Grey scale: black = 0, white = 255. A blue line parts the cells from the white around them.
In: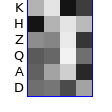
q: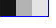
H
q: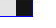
K
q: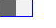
Q
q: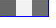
Q
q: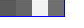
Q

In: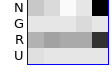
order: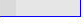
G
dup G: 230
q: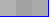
R
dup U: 230
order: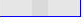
G
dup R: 170
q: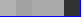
R

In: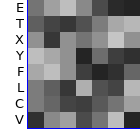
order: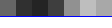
F
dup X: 145
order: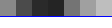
E
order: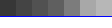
T
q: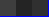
F
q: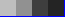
F

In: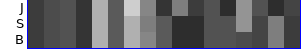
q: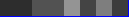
S
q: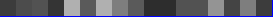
S

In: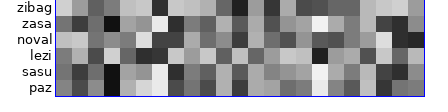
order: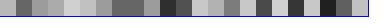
zibag
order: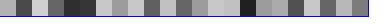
lezi
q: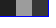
zibag

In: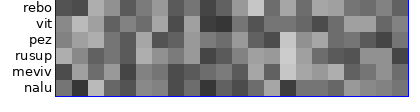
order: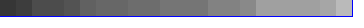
vit
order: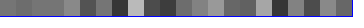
nalu
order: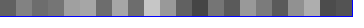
rebo
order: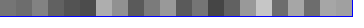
rebo
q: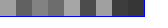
vit
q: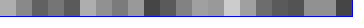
rusup
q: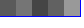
rebo

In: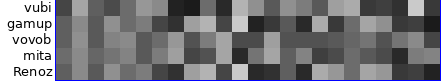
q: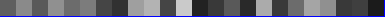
gamup
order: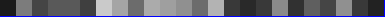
gamup
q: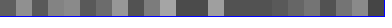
vovob
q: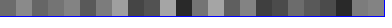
mita
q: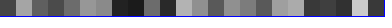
vubi
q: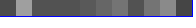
vovob

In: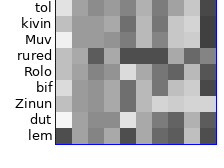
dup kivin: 155
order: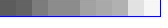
dut
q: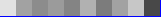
tol
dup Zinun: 212
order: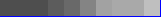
lem

